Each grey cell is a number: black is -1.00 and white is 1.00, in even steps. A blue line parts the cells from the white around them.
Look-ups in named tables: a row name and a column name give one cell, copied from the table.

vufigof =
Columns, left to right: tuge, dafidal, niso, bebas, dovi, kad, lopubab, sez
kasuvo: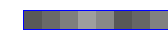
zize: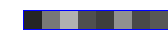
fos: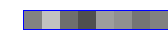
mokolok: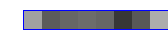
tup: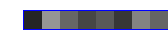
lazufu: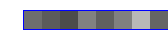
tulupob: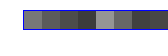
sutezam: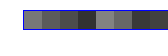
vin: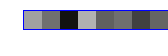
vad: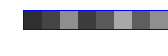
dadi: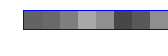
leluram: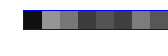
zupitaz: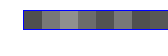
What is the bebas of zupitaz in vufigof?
-0.15
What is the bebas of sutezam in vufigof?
-0.61
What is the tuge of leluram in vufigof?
-0.87
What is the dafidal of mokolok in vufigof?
-0.29
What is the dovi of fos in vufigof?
0.23
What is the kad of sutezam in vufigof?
-0.19
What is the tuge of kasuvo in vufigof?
-0.30
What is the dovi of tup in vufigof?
-0.30
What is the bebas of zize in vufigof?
-0.38
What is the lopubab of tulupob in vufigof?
-0.49
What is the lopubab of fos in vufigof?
-0.08
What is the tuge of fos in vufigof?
0.02
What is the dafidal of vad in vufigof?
-0.47

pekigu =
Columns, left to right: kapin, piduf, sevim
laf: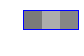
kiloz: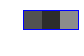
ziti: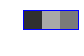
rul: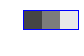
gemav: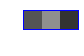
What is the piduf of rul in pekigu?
-0.03
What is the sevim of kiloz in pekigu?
0.10
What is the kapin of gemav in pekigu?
-0.34
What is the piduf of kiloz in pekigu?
-0.65
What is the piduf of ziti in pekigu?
0.32
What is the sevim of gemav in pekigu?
-0.60
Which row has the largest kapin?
laf

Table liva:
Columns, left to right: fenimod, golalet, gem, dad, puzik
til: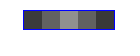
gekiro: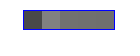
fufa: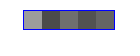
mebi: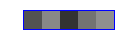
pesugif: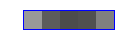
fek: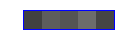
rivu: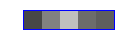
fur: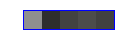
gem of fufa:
-0.13
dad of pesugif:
-0.37
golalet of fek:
-0.27
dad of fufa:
-0.36
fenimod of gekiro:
-0.43
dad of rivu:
-0.15
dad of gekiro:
-0.12
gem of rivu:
0.50
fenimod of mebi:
-0.35
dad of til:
-0.24
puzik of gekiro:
-0.13
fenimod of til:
-0.54
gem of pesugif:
-0.40
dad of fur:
-0.40
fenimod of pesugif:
0.20
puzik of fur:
-0.49
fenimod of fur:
0.12
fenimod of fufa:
0.22
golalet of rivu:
0.01
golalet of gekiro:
0.01
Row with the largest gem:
rivu

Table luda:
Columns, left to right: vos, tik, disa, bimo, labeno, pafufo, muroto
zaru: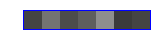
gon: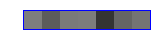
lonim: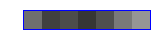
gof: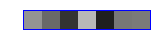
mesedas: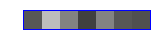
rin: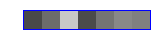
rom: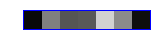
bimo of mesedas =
-0.50
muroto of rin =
0.00
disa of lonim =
-0.40
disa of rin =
0.57
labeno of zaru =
0.11
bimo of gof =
0.44
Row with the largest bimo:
gof

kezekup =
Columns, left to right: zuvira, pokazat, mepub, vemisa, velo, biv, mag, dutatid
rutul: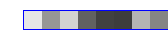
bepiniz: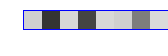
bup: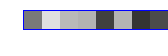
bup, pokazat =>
0.76
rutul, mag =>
0.41
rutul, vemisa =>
-0.24
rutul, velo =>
-0.49
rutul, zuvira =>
0.80
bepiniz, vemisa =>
-0.47
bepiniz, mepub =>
0.69
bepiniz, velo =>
0.69
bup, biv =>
0.41
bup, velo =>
-0.50
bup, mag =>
-0.59
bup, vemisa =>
0.40
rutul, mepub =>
0.65
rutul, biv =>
-0.52
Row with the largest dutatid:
bepiniz

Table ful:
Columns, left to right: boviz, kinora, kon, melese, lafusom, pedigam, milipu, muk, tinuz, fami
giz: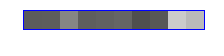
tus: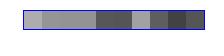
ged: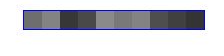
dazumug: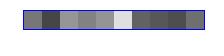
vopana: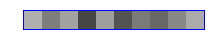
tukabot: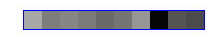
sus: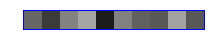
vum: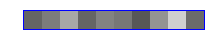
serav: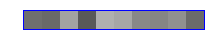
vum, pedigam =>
-0.07
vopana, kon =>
0.26
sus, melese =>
0.29
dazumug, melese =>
0.02
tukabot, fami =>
-0.41
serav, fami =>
-0.16
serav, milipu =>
0.07
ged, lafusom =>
0.08
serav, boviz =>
-0.13
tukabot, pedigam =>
-0.09
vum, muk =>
0.15
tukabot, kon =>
0.05
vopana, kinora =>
-0.02
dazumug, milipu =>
-0.23
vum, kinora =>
-0.03
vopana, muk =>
-0.19
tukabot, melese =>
-0.04
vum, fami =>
-0.16
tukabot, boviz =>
0.31
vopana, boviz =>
0.38

